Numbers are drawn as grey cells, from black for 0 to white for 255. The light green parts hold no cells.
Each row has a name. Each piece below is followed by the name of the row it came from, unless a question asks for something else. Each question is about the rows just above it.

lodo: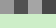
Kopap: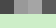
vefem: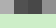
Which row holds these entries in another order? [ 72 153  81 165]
lodo
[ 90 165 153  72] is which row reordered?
Kopap
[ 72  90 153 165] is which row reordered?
Kopap
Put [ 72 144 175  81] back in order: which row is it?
vefem
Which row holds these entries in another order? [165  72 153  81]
lodo
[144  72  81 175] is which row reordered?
vefem
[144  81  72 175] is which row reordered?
vefem

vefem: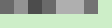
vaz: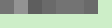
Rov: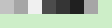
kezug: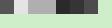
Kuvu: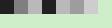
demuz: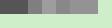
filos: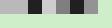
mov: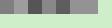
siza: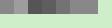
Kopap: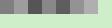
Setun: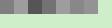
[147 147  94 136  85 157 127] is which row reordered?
mov
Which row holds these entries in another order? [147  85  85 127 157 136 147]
demuz
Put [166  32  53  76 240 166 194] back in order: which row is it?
Rov
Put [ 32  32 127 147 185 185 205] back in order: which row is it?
filos

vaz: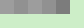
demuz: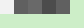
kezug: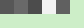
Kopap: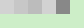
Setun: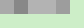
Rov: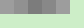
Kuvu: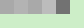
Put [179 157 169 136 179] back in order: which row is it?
Setun
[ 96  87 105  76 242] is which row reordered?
kezug
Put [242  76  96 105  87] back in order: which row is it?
kezug
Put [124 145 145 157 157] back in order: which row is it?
vaz

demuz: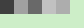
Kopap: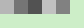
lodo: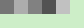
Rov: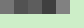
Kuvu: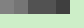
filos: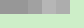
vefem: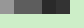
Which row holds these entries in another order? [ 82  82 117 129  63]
Kuvu
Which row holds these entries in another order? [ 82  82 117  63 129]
Kuvu
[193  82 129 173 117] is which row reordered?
lodo
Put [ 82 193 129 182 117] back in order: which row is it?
Kopap

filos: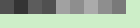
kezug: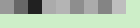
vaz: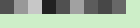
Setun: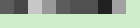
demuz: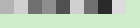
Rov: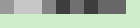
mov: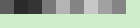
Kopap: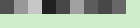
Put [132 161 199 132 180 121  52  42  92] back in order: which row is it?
mov
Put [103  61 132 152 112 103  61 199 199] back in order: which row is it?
Rov
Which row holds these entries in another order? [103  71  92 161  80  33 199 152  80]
vaz
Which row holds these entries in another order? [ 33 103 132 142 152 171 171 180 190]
kezug
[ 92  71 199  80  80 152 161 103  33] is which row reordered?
vaz
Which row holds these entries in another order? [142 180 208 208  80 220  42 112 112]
demuz

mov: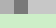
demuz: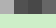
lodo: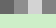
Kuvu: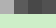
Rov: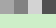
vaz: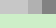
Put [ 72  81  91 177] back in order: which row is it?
Kuvu
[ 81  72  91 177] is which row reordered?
Kuvu
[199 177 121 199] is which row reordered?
mov
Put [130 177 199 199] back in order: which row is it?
vaz
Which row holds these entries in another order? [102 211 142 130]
lodo

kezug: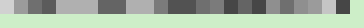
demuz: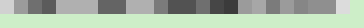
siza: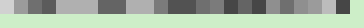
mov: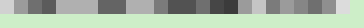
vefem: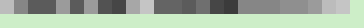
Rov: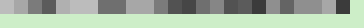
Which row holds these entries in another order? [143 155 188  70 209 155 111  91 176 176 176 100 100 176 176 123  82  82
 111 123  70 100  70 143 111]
siza
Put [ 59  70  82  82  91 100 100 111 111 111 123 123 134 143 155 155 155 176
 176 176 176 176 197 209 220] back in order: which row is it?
mov

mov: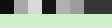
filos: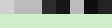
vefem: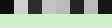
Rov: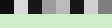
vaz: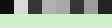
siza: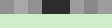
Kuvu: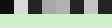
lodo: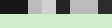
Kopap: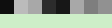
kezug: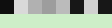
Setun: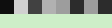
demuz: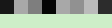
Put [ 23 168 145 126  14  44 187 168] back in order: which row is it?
Kopap
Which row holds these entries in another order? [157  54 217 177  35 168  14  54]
vaz
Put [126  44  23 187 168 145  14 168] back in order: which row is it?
Kopap
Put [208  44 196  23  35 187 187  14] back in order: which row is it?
vefem
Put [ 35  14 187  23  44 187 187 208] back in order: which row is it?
filos
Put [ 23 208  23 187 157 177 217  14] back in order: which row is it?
kezug

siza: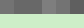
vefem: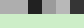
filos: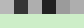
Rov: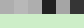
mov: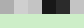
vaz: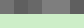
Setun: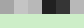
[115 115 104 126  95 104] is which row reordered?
siza
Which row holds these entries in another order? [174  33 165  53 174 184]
Rov
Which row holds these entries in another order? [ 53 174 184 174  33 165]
Rov

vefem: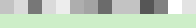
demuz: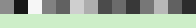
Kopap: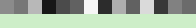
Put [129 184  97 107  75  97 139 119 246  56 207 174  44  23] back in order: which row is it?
demuz
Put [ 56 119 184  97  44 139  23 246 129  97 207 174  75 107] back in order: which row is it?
demuz
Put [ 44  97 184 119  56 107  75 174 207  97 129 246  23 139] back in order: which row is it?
demuz

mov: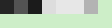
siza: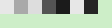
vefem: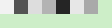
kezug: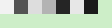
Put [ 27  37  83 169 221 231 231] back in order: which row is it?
siza
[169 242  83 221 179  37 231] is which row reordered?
vefem
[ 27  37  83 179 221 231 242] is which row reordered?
kezug
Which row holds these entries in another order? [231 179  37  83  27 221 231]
mov

